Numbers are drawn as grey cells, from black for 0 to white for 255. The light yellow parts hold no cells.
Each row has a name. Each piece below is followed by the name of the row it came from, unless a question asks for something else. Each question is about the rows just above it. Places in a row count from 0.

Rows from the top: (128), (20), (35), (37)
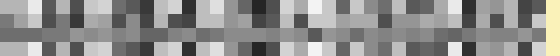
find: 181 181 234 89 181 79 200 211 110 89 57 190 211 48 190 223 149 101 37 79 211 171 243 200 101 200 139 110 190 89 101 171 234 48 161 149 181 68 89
(128)
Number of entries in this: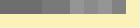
9
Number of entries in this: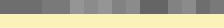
16
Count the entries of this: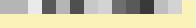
13
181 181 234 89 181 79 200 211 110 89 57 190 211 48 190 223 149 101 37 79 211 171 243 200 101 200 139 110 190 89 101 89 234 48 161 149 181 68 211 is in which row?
(37)

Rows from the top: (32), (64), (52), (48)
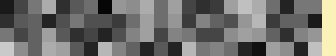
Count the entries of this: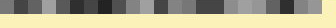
23
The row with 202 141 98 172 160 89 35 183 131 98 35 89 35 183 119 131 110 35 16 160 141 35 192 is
(48)

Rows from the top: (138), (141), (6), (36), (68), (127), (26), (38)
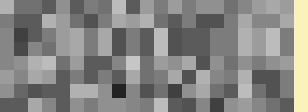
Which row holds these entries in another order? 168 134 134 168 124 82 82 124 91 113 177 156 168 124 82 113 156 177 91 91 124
(141)
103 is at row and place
(26), 1
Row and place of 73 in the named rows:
(36), 1
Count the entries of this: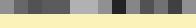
14
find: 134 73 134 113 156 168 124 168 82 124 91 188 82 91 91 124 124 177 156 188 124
(36)
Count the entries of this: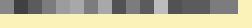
17
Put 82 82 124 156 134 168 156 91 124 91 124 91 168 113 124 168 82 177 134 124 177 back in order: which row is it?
(127)

